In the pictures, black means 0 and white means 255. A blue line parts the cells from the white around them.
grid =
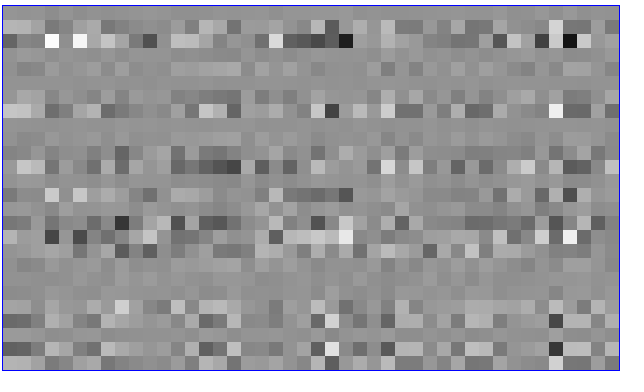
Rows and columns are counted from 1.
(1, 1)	149
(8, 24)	67
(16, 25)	200
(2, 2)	179
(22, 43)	180
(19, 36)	149
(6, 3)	147
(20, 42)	151
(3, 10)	122
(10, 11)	146
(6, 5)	147
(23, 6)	132
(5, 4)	155
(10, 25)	147
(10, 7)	153
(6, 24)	146
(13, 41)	139
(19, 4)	153
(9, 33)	147
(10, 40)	141
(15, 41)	151
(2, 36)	165
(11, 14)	155
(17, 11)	196
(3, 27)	152
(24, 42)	141
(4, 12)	148
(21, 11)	147
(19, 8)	141
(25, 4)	182
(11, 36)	133
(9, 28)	144
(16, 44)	130
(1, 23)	150
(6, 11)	144
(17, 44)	137
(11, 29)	123
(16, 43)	95
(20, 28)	140
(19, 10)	142

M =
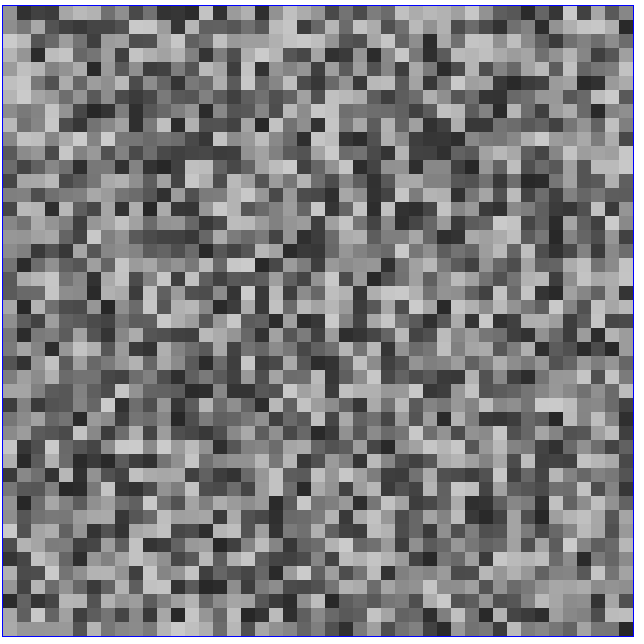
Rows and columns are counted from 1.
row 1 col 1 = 147
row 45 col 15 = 175
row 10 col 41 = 147
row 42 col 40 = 167
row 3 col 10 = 78
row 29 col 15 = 181
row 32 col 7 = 69
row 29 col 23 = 157
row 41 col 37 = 177
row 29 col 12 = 151
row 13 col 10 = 143
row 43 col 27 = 89
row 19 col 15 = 185
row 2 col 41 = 175
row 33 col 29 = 80
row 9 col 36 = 116
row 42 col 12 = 196
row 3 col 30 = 142
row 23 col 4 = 158
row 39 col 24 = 178
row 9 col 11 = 121
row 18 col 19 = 183
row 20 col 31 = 95
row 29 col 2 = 131
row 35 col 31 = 181
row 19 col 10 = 155
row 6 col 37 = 41
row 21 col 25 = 178
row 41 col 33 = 75
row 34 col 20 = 194
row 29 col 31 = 132
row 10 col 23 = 197
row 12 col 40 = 88
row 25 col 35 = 171
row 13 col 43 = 89
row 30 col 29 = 156
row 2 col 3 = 168
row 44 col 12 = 167
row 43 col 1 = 43

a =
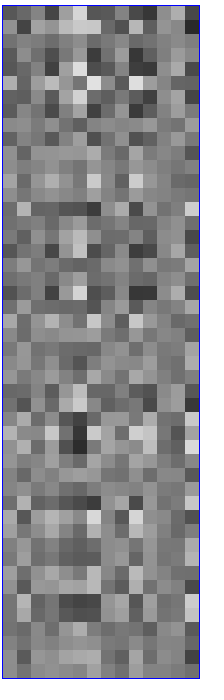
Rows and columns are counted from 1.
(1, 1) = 87
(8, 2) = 134
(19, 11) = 144
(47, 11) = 109
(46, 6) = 148
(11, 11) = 123
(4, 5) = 120
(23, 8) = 140
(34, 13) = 135
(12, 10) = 151
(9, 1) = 138
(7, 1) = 98
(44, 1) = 117
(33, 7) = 165
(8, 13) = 157
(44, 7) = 81
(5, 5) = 160
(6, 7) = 225
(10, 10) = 81
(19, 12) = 120
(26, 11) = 157
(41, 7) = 184
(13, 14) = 102
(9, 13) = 115
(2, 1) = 146
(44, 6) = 79
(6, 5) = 150
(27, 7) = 168
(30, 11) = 172
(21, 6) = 212
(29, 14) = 57
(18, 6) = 193
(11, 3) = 147
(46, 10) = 138
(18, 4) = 71
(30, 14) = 201
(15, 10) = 74
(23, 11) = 153
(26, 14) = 172
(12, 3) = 133

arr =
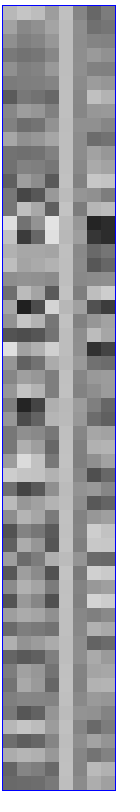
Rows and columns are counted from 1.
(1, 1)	184
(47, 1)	101
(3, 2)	127
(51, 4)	149
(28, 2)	195
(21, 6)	126
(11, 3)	114
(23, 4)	118
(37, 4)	122
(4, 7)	154
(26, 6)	153
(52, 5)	192
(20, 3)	144
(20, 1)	142
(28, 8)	155
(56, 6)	139
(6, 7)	156
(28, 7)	142
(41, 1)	87
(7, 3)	114
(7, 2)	120
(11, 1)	114
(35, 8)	134
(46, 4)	171
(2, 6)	142
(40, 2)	107
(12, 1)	113
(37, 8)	159
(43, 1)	83
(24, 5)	189
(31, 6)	134
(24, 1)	83
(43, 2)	153
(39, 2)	172
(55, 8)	177
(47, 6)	142
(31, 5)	191
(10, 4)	166
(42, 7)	152
